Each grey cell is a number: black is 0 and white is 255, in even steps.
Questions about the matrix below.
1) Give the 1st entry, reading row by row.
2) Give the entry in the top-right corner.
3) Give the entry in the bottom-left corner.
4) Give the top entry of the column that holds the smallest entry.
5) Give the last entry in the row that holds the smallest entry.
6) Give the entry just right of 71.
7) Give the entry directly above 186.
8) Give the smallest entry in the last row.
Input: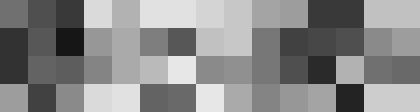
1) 112
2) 193
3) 157
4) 57
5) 157
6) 79
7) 126
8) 35

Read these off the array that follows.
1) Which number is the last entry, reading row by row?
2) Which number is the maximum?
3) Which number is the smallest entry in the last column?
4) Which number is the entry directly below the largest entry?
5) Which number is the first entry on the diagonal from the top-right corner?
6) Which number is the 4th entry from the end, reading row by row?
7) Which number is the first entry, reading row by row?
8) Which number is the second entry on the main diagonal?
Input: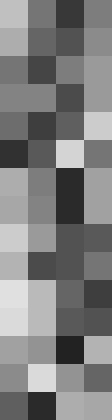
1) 167
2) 224
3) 62
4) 218
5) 125
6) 95
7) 192
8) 101

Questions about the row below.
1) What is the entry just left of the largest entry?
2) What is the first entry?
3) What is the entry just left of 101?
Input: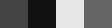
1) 17
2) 68
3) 231

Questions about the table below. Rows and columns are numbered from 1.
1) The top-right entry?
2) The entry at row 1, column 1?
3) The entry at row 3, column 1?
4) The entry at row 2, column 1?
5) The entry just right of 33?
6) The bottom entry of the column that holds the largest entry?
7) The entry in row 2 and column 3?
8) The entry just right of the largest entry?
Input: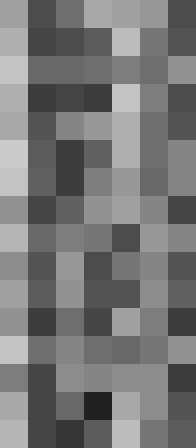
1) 76
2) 160
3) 195
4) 175
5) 168
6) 181
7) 76
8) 91

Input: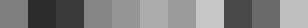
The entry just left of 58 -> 44
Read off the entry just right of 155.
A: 198

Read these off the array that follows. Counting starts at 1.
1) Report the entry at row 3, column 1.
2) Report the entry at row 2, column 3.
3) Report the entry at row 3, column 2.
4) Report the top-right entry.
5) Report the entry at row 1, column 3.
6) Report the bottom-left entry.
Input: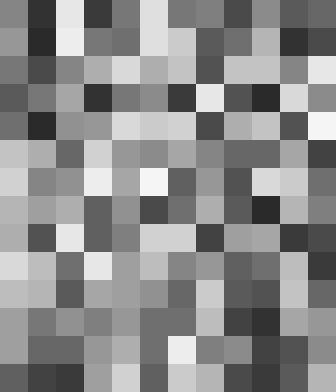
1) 119
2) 237
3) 74
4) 103
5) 231
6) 96

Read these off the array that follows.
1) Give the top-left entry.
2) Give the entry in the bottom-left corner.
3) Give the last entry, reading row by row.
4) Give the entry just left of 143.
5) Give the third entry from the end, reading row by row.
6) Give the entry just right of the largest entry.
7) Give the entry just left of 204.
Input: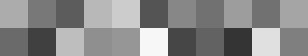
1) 172
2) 106
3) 127
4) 190
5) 52
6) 70
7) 184
